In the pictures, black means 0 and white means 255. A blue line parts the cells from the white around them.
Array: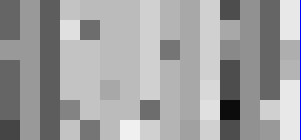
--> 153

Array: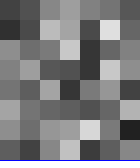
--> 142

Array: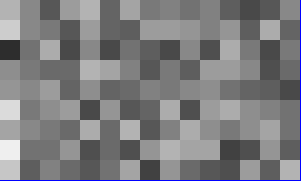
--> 45

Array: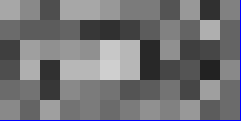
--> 63

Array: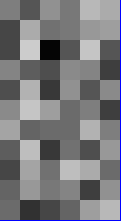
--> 70

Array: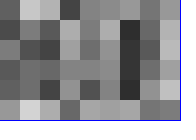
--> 124

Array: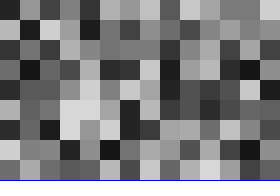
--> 52

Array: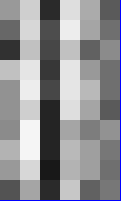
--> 49
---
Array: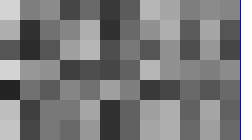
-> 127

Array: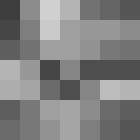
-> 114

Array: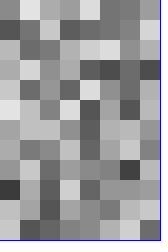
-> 116

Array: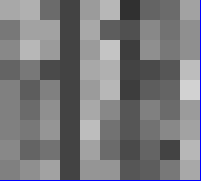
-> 100

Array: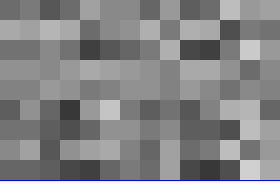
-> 189

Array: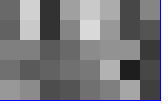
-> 172
